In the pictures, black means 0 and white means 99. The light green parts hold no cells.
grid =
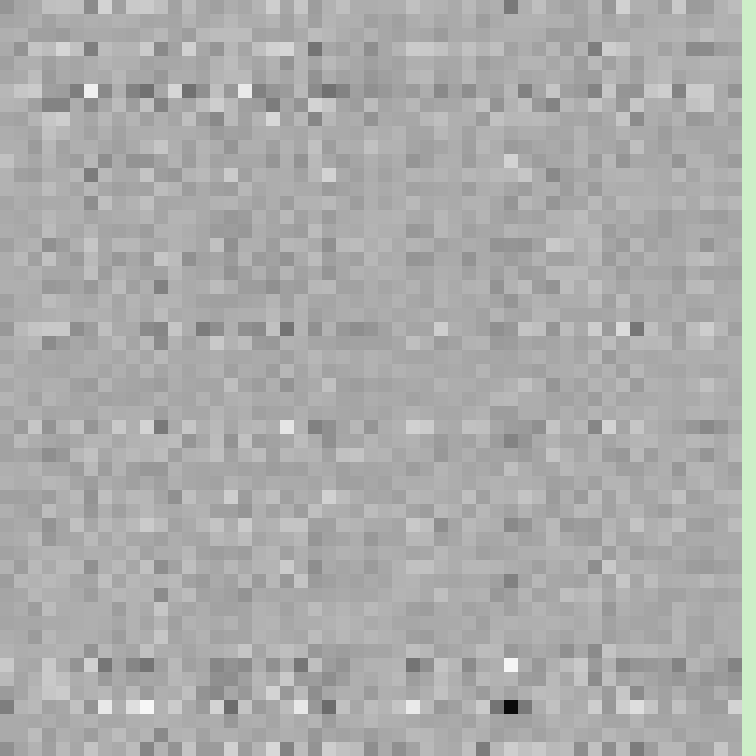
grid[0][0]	58
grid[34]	[69, 67, 67, 71, 70, 64, 61, 67, 65, 62, 66, 62, 68, 65, 64, 63, 69, 67, 64, 67, 66, 66, 64, 68, 62, 62, 65, 63, 68, 67, 67, 69, 67, 65, 68, 69, 67, 68, 67, 62, 63, 67, 62, 70, 70, 64, 69, 67, 64, 68, 71, 66, 64]
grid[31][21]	73
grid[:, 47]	[62, 68, 69, 63, 71, 72, 80, 68, 65, 61, 62, 66, 66, 66, 67, 61, 61, 66, 66, 64, 67, 64, 66, 67, 72, 66, 65, 68, 67, 67, 66, 67, 67, 68, 67, 69, 61, 70, 71, 63, 66, 67, 63, 63, 66, 63, 69, 61, 61, 63, 63, 64, 68, 71]
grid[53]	[56, 64, 69, 62, 72, 65, 76, 68, 66, 73, 52, 69, 57, 76, 60, 60, 81, 61, 70, 84, 51, 73, 57, 80, 75, 73, 55, 66, 56, 63, 72, 67, 66, 74, 48, 71, 80, 75, 78, 72, 73, 55, 75, 55, 73, 48, 61, 71, 71, 60, 63, 77, 66]
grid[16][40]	69
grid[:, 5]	[74, 66, 65, 75, 64, 65, 49, 67, 67, 67, 68, 61, 71, 64, 68, 68, 65, 68, 60, 65, 64, 66, 67, 55, 65, 65, 67, 62, 64, 65, 75, 65, 71, 61, 64, 72, 68, 75, 65, 66, 72, 64, 66, 67, 67, 68, 69, 57, 67, 66, 75, 67, 66, 65]
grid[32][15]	74
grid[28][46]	66
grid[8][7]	71
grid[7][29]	71
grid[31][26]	70
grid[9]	[67, 66, 64, 75, 71, 67, 63, 68, 63, 67, 67, 68, 67, 67, 66, 60, 63, 62, 67, 68, 66, 65, 69, 66, 66, 65, 69, 67, 70, 64, 64, 71, 68, 63, 69, 69, 65, 67, 67, 64, 65, 70, 64, 65, 69, 66, 66, 61, 66, 65, 65, 65, 65]
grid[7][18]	61
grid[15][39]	69
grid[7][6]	54
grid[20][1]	68
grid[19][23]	58
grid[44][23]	69
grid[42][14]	63
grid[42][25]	65
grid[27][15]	64
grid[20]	[68, 68, 67, 59, 60, 64, 59, 66, 73, 62, 68, 50, 68, 66, 67, 73, 68, 61, 61, 56, 62, 61, 71, 72, 63, 63, 67, 64, 66, 69, 64, 69, 66, 69, 70, 57, 69, 73, 61, 57, 73, 67, 75, 68, 64, 68, 68, 67, 62, 72, 73, 65, 66]
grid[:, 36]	[47, 69, 68, 63, 66, 68, 71, 69, 71, 65, 60, 82, 71, 64, 58, 62, 70, 58, 61, 68, 69, 58, 65, 59, 61, 64, 65, 69, 72, 61, 61, 51, 64, 74, 67, 69, 63, 53, 68, 65, 67, 50, 62, 62, 69, 66, 59, 95, 70, 63, 4, 62, 65, 80]
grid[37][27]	66
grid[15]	[66, 65, 67, 71, 68, 68, 64, 66, 67, 67, 70, 64, 70, 70, 66, 63, 59, 61, 69, 64, 72, 63, 67, 60, 66, 67, 69, 69, 70, 66, 65, 71, 67, 65, 70, 64, 62, 64, 63, 69, 69, 73, 66, 67, 65, 69, 65, 61, 64, 65, 62, 61, 65]
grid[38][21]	71
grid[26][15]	69
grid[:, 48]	[78, 68, 70, 67, 68, 64, 51, 64, 69, 66, 68, 58, 72, 65, 71, 64, 65, 65, 66, 60, 62, 67, 68, 61, 63, 68, 64, 66, 66, 66, 63, 67, 69, 59, 64, 75, 67, 74, 64, 67, 65, 68, 63, 70, 70, 71, 69, 51, 59, 68, 75, 66, 63, 71]
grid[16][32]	68
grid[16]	[67, 66, 64, 73, 67, 65, 70, 64, 63, 65, 61, 69, 69, 67, 65, 60, 61, 59, 67, 65, 63, 61, 73, 65, 67, 66, 70, 68, 68, 59, 61, 71, 68, 62, 65, 65, 70, 68, 67, 66, 69, 71, 71, 61, 66, 63, 64, 61, 65, 67, 67, 65, 64]
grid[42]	[64, 65, 71, 68, 68, 66, 61, 68, 71, 69, 70, 54, 69, 73, 63, 64, 62, 57, 66, 65, 66, 65, 64, 65, 66, 65, 65, 67, 70, 69, 66, 74, 67, 68, 69, 59, 62, 70, 63, 65, 74, 71, 73, 65, 70, 66, 67, 63, 63, 66, 64, 63, 65]
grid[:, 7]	[82, 67, 66, 73, 70, 66, 53, 65, 71, 68, 65, 55, 72, 65, 74, 66, 64, 65, 65, 61, 66, 70, 68, 74, 67, 67, 64, 70, 63, 69, 66, 70, 65, 61, 67, 74, 68, 72, 65, 68, 68, 74, 68, 68, 67, 66, 71, 46, 60, 71, 90, 65, 68, 68]
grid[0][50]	61
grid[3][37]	67

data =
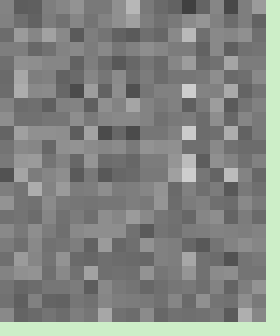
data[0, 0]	51
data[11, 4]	51
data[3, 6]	48
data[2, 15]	53
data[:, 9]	[71, 62, 35, 50, 40, 42, 31, 64, 53, 29, 47, 40, 41, 49, 49, 60, 44, 43, 41, 43, 45, 48, 42]
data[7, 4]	50
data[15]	[44, 45, 42, 52, 44, 48, 43, 55, 52, 60, 53, 46, 44, 40, 52, 55, 39, 48, 41]
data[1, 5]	52
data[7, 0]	51
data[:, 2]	[37, 38, 52, 40, 55, 49, 53, 43, 44, 56, 52, 60, 48, 67, 44, 42, 55, 53, 52, 57, 42, 50, 41]
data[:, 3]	[49, 48, 63, 44, 52, 50, 54, 37, 46, 56, 40, 45, 52, 51, 54, 52, 48, 44, 45, 43, 46, 39, 45]
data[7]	[51, 42, 43, 37, 50, 51, 37, 56, 51, 64, 51, 47, 50, 37, 47, 61, 35, 45, 50]
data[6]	[42, 67, 53, 54, 40, 29, 61, 38, 55, 31, 46, 50, 50, 80, 51, 50, 66, 39, 45]
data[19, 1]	56
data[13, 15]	48
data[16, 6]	55
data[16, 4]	43
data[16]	[53, 47, 55, 48, 43, 53, 55, 55, 55, 44, 35, 45, 43, 48, 49, 51, 50, 49, 51]
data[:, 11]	[41, 44, 40, 52, 41, 42, 50, 47, 44, 46, 55, 48, 47, 57, 58, 46, 45, 50, 50, 46, 43, 44, 40]
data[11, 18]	50
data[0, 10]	47
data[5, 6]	52
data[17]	[48, 43, 53, 44, 45, 49, 38, 60, 40, 43, 57, 50, 49, 40, 34, 45, 51, 55, 52]
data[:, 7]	[47, 51, 45, 53, 42, 46, 38, 56, 52, 29, 52, 42, 34, 55, 46, 55, 55, 60, 43, 43, 53, 52, 65]
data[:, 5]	[57, 52, 35, 53, 38, 41, 29, 51, 55, 36, 57, 40, 35, 48, 46, 48, 53, 49, 41, 44, 48, 46, 49]
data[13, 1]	45
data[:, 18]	[60, 38, 43, 45, 48, 53, 45, 50, 47, 47, 42, 50, 40, 43, 47, 41, 51, 52, 47, 45, 57, 47, 52]
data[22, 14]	44
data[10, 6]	54
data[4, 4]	52
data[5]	[41, 65, 49, 50, 38, 41, 52, 46, 54, 42, 48, 42, 46, 46, 47, 55, 41, 43, 53]
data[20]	[45, 40, 42, 46, 46, 48, 36, 53, 47, 45, 40, 43, 46, 47, 43, 51, 39, 49, 57]

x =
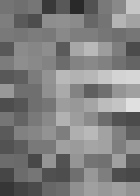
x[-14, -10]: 45
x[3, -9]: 54
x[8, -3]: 42
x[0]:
[45, 43, 46, 22, 34, 16, 32, 47, 53, 77]
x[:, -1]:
[77, 63, 46, 29, 39, 83, 62, 87, 29, 37, 59, 35, 28, 57]
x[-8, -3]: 43
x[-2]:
[27, 42, 46, 31, 30, 43, 59, 49, 30, 28]
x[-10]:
[48, 55, 53, 51, 42, 51, 53, 50, 44, 39]
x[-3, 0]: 42
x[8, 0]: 46
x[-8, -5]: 51
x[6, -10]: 59
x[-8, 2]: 43
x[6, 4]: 66
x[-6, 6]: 54
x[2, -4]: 49
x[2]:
[47, 46, 48, 47, 53, 49, 49, 46, 43, 46]
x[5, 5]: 69
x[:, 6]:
[32, 40, 49, 72, 53, 71, 37, 64, 54, 72, 64, 45, 59, 62]
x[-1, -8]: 29
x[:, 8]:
[53, 70, 43, 49, 44, 82, 58, 76, 32, 50, 49, 62, 30, 62]
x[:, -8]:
[46, 30, 48, 52, 53, 48, 43, 43, 47, 52, 47, 28, 46, 29]
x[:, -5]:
[16, 54, 49, 65, 51, 69, 51, 59, 61, 68, 60, 58, 43, 56]
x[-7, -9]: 33
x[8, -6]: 69
